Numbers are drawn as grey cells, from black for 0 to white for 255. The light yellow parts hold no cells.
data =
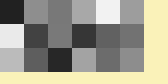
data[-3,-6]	33
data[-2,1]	66
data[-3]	[33, 142, 120, 168, 242, 157]
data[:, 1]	[142, 66, 94]

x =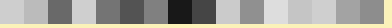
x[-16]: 206
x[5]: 83
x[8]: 69
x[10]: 144
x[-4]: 197
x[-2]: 163

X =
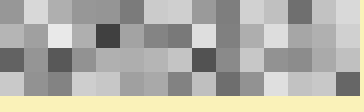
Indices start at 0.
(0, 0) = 151
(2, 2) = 88
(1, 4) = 64
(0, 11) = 192
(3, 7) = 130
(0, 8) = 154
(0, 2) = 175
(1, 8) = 222
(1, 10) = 174
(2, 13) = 170
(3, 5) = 160
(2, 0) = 98
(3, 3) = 206
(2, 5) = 174
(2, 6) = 181
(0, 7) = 207
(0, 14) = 217
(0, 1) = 216
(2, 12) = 140
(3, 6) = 169

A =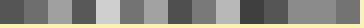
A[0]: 86
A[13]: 139
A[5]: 114

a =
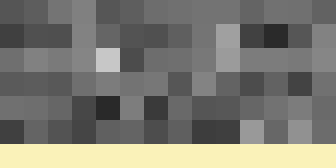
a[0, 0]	85
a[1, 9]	160
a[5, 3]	69
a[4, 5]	125
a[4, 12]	124
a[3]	[90, 92, 88, 111, 124, 115, 119, 86, 131, 99, 76, 98, 67, 113]
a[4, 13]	106
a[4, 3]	71
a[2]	[111, 129, 122, 133, 199, 76, 109, 111, 120, 155, 124, 124, 121, 134]
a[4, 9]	87
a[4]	[112, 110, 102, 71, 41, 125, 58, 105, 85, 87, 102, 114, 124, 106]
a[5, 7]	95
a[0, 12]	112
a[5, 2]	83
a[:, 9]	[115, 160, 155, 99, 87, 63]
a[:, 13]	[98, 130, 134, 113, 106, 108]
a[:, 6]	[109, 80, 109, 119, 58, 77]
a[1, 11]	42

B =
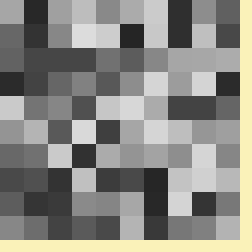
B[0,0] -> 166
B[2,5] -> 92
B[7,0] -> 73
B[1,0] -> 103
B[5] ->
[148, 180, 89, 217, 63, 166, 213, 190, 150, 159]
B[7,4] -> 60
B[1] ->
[103, 51, 135, 220, 205, 37, 200, 47, 191, 72]
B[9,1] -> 109
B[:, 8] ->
[141, 191, 167, 212, 67, 150, 213, 208, 52, 128]
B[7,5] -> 73
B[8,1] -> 53
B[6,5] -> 148
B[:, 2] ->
[160, 135, 70, 102, 134, 89, 202, 51, 58, 67]
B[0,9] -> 96
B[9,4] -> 73
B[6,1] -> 113
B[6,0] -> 104
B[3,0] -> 43
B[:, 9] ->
[96, 72, 172, 43, 101, 159, 134, 184, 120, 179]
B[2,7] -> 166
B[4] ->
[202, 116, 134, 80, 198, 215, 171, 67, 67, 101]
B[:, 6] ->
[203, 200, 135, 213, 171, 213, 163, 38, 40, 57]
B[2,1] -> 70
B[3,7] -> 156
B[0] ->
[166, 40, 160, 189, 137, 171, 203, 47, 141, 96]

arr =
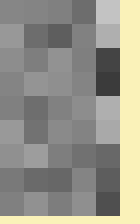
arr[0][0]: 134
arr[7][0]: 121
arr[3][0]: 132
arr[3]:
[132, 148, 143, 132, 59]
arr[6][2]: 126
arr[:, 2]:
[128, 94, 146, 143, 129, 138, 126, 103, 125]
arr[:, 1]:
[132, 109, 126, 148, 110, 114, 157, 106, 145]
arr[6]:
[144, 157, 126, 113, 104]
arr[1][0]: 152
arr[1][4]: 175
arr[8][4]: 79
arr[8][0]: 128
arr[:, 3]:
[109, 129, 127, 132, 141, 131, 113, 132, 143]
